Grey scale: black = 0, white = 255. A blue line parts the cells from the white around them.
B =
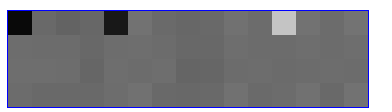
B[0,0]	9
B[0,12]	114
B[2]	[110, 110, 109, 102, 110, 108, 110, 101, 102, 108, 109, 107, 108, 109, 108]
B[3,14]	114
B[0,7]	103
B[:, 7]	[103, 104, 101, 104]
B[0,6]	106
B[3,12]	113
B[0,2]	99
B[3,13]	105
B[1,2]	108

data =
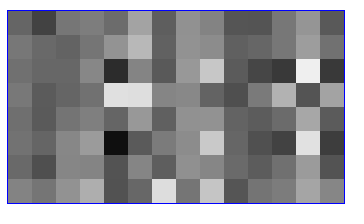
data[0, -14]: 101
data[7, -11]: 174
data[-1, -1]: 134
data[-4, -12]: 116
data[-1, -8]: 221
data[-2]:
[105, 79, 134, 132, 83, 133, 94, 144, 134, 106, 92, 112, 155, 83]
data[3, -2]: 84
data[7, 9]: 85
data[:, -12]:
[118, 99, 103, 101, 116, 135, 134, 146]
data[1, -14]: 119
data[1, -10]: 147
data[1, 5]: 184
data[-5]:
[120, 91, 101, 113, 224, 222, 133, 136, 99, 79, 122, 178, 84, 163]
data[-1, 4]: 82
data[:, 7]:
[145, 146, 152, 136, 145, 140, 144, 117]
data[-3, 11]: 66
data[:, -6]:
[131, 140, 199, 99, 146, 201, 134, 197]
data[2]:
[112, 103, 103, 135, 44, 132, 89, 152, 199, 91, 70, 57, 239, 57]
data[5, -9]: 90
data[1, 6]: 97
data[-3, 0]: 114

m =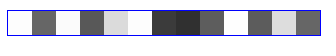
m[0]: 253
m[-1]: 102
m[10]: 92
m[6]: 59

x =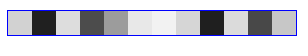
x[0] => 210
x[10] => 72
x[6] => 242

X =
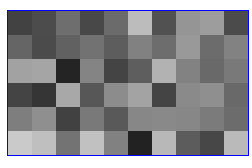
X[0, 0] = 66
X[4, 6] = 137
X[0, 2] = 110
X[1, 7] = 153
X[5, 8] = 71
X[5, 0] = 202
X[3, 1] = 53
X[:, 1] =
[76, 75, 165, 53, 143, 191]
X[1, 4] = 93
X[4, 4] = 89
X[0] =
[66, 76, 110, 72, 107, 188, 81, 149, 157, 75]
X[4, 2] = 65
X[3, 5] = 163
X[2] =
[162, 165, 36, 132, 68, 94, 178, 130, 105, 121]
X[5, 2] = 115
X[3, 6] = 68
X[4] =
[126, 143, 65, 121, 89, 135, 137, 135, 123, 108]

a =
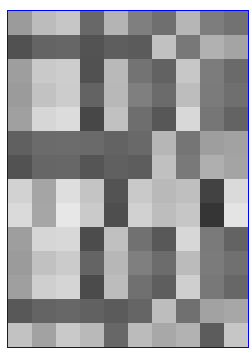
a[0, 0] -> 155
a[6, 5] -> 93
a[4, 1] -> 214
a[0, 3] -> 104
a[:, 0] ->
[155, 81, 158, 155, 160, 96, 82, 210, 218, 158, 155, 159, 88, 194]
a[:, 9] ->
[114, 164, 106, 111, 99, 162, 164, 218, 228, 99, 112, 103, 167, 198]
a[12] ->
[88, 100, 103, 97, 91, 101, 189, 112, 162, 167]
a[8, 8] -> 53
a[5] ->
[96, 107, 108, 106, 99, 105, 182, 117, 158, 162]
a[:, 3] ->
[104, 83, 81, 99, 71, 106, 85, 196, 202, 76, 100, 75, 97, 185]
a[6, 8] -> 175
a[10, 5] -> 127
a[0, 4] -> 180
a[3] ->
[155, 194, 204, 99, 184, 127, 107, 189, 123, 111]
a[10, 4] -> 183
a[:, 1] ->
[188, 100, 201, 194, 214, 107, 102, 165, 166, 214, 193, 207, 100, 162]
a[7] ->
[210, 165, 222, 196, 83, 201, 185, 191, 66, 218]
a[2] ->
[158, 201, 205, 81, 185, 115, 98, 199, 124, 106]
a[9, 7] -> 215
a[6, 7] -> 121
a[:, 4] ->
[180, 94, 185, 184, 193, 99, 96, 83, 78, 192, 183, 188, 91, 103]
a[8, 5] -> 209
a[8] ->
[218, 166, 231, 202, 78, 209, 189, 198, 53, 228]
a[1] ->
[81, 100, 102, 83, 94, 91, 193, 120, 177, 164]

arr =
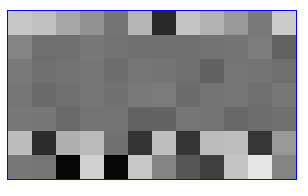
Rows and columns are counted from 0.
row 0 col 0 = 198
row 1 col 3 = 120
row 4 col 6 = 99
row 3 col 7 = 107
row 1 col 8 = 114
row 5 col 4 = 112
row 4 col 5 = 98
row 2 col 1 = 112
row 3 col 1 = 106
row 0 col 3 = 145
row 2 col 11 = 110
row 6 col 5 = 199
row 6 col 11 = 131
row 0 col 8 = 178
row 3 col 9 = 117
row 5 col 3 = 185
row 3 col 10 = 110
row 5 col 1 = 44
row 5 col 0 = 188
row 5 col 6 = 190
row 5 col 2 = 176
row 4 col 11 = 111
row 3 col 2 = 112
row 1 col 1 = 110
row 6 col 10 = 230

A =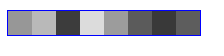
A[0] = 151
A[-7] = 185
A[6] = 57
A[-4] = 156

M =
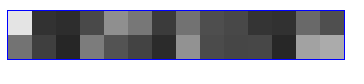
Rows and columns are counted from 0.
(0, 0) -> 228
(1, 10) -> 71
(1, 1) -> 63
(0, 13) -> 79
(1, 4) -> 83
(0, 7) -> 114
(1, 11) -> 39
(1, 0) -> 115

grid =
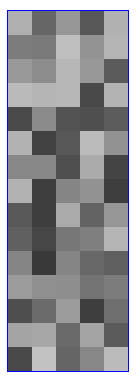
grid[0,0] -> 175
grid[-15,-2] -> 88
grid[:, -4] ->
[102, 122, 140, 181, 139, 66, 135, 62, 62, 70, 57, 144, 107, 167, 194]
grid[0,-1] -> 177
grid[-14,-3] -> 190
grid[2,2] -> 183
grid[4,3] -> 79
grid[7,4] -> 62
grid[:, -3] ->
[150, 190, 183, 183, 83, 88, 79, 133, 170, 119, 133, 142, 156, 105, 101]
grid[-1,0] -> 73
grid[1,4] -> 180
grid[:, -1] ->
[177, 180, 91, 179, 92, 146, 68, 62, 150, 181, 95, 124, 110, 91, 187]
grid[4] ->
[74, 139, 83, 79, 92]
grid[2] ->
[153, 140, 183, 152, 91]
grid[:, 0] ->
[175, 124, 153, 186, 74, 178, 136, 178, 89, 96, 133, 155, 78, 164, 73]
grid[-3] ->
[78, 107, 156, 62, 110]
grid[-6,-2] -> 127
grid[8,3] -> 99

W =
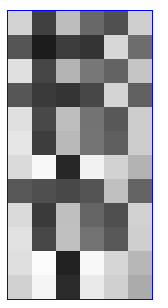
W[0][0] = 211
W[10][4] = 214
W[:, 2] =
[189, 60, 180, 52, 190, 185, 39, 72, 191, 192, 34, 42]
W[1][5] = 109
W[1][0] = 85
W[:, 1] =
[64, 28, 69, 58, 72, 61, 248, 79, 58, 71, 252, 245]
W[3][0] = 86
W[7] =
[87, 79, 72, 84, 192, 100]
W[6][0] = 218
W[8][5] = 210
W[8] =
[218, 58, 191, 101, 78, 210]
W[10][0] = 223
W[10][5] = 183
